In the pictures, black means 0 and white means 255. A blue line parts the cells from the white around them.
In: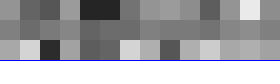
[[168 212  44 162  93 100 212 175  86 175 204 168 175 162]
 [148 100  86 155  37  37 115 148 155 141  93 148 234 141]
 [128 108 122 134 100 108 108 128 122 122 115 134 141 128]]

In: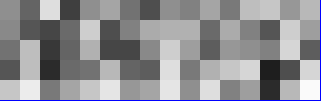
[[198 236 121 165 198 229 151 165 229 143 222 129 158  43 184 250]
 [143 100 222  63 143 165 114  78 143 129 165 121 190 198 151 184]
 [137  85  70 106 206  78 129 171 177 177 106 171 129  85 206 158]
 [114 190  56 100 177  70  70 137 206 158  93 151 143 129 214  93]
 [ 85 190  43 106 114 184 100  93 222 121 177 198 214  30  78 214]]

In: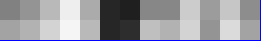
[[163 178 211 245 185  38  45 191 178 211 148 219 163]
 [129 148 185 238 171  38  31 135 135 204 156 198 141]]

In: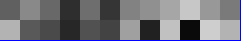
[[179  89  74  39  81  67 160  33 193  10 206 179]
 [ 96 137 104  46 110  53 130 144 166 199 152 122]]

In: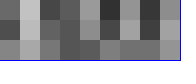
[[133 168 119  85  91 126 113 113 148]
 [105 194  71  91 154  49 148  55 141]
 [ 78 187  98  85 141  71 162  63 162]]

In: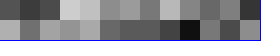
[[176 112 163 148 169 104  90  90  67  16 120  75 141]
 [ 83  60  75 205 192 141 155 120 184 133 104 127  53]]
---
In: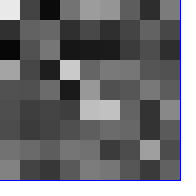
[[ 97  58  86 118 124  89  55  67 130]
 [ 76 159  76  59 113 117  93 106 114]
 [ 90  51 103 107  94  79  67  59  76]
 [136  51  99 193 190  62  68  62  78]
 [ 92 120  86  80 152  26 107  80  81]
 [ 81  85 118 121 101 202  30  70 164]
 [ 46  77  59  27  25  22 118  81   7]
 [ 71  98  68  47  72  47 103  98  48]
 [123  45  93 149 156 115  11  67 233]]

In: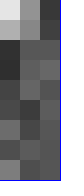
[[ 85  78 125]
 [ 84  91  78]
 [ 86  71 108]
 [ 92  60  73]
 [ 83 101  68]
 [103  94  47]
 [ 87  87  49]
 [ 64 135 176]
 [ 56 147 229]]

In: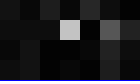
[[  8  29   3   8   3  18  13]
 [ 13  34   8   3   3  18   8]
 [ 34  86   3 195  13  13  13]
 [  3  13  39   8  29   8  18]]

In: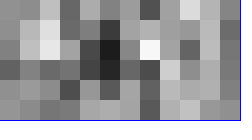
[[144 152 193 177  89 164 173 167 122 118 139 149]
 [128 176 171 185  97 165  89 151  78 140 154 144]
 [121 174 142 206  76 103  38  68 115 106 130  98]
 [118 188 100 163 247 135  28  73 163 231 191 129]
 [108 186 152 159 178 163  59 126 106 223 184 143]
 [133 180 219 161  81 156 130 172 103 191 141 145]]

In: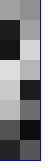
[[ 86  36]
 [ 13  82]
 [110 187]
 [ 28 202]
 [182 221]
 [213  21]
 [160  28]
 [144 161]]

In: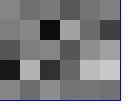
[[114 118 116 141 108 133]
 [200 187 103  49 178  24]
 [160 142  86 133 126  86]
 [ 65 106 161  12 136 125]
 [127 116  87 122 111 132]]
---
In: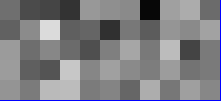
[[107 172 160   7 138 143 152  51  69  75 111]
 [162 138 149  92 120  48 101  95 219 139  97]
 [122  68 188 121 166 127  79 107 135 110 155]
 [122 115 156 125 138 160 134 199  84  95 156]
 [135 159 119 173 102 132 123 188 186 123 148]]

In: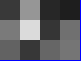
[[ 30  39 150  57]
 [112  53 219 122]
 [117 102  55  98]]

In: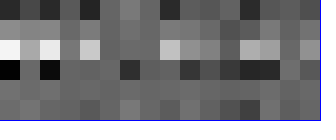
[[ 79  92  86  43  98  86  92  42 101 121 101  36  89  41  72  41]
 [114  98 121  91  81 105 118 122 103 111 100 123 105 134 132 140]
 [145 104 159 174  93 129 144 193 105 106  99 201 119 234 169 244]
 [ 88 110  41  38  57  80  54  98  94  47 103  98 101  11 105   2]
 [104  99 108 100  98 102 107 104 102 106 100 104 101 111 107 113]
 [102  94 112  64  81  97 112  92 103 120 101  89  99 102 115 108]]

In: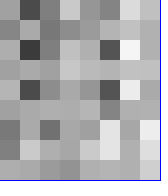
[[192 219 132 150 201 127  75 161]
 [177 193 180 155 141 120 170 134]
 [177 245  84 176 192 127  59 174]
 [192 193 180 186 199 161 170 161]
 [170 236  84 150 169 141  75 181]
 [177 176 132 181 173 175 170 161]
 [237 167 228 160 168 113 170 121]
 [222 176 228 202 167 175 202 128]
 [207 176 180 176 147 155 170 174]]

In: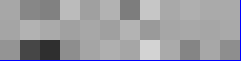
[[170 170 175 169 198 125 178 160 187 129 135 167]
 [169 166 168 166 154 179 160 167 161 170 178 165]
 [142 167 133 170 211 166 175 165 142  47  70 148]]

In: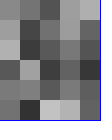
[[175 158  83 116 137]
 [100 156 113  70 158]
 [ 84 120  89  60 177]
 [ 55  98  62 161  88]
 [ 94 122  89 127 122]
 [ 98 179 194  50 114]]
